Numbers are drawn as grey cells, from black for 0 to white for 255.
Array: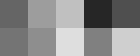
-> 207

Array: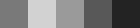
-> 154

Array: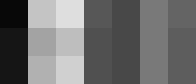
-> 208

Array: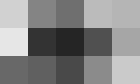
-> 209

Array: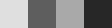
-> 169

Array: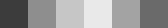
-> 198

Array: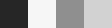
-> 210

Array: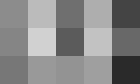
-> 194

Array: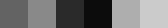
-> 174

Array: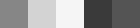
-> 211
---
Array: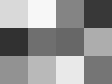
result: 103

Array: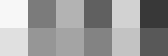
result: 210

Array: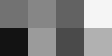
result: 98

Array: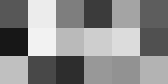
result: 220

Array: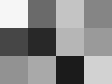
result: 182

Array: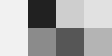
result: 206

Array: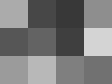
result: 63

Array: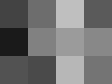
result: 155

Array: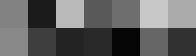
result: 200

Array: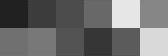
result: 230
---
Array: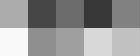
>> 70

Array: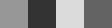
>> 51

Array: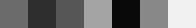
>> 46

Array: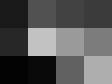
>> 81

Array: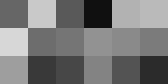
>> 201

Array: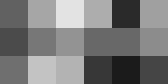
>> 166

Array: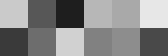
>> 87

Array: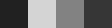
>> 212

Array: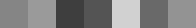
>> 154

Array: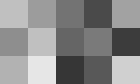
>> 156
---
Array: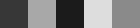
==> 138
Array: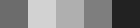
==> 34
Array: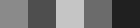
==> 32
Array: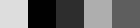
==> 94
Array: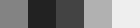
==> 238
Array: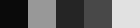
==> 225
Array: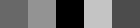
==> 76
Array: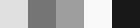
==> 23
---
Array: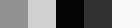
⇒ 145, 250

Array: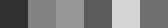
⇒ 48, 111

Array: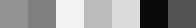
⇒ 147, 83

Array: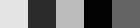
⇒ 227, 100

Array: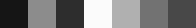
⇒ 21, 72

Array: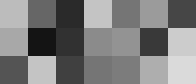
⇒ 188, 218

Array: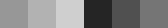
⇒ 151, 117

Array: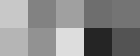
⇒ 200, 83

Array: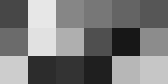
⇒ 71, 198

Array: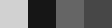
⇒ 209, 71
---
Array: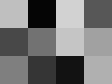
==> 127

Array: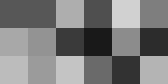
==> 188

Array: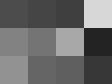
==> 146

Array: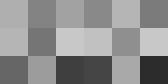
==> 102

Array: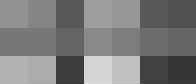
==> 178

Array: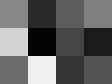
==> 107

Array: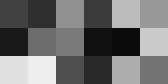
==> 224
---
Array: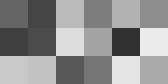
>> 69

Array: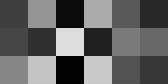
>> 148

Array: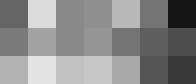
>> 219

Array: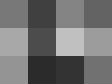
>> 64

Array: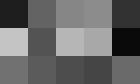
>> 99

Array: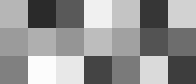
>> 42

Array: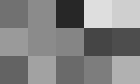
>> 139

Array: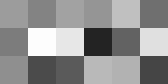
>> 131
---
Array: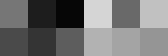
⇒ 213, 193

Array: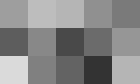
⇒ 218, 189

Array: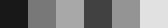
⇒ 225, 168

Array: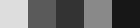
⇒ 221, 137

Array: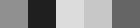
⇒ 220, 199

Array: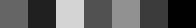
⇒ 212, 145
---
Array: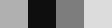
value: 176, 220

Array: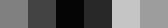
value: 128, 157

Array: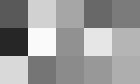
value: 89, 174

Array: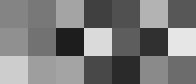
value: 132, 108

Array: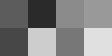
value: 92, 224

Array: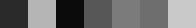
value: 42, 201
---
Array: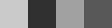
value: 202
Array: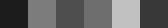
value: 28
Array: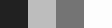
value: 33
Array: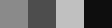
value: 138
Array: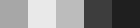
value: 167
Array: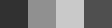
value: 49
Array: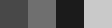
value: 72
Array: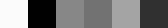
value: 251
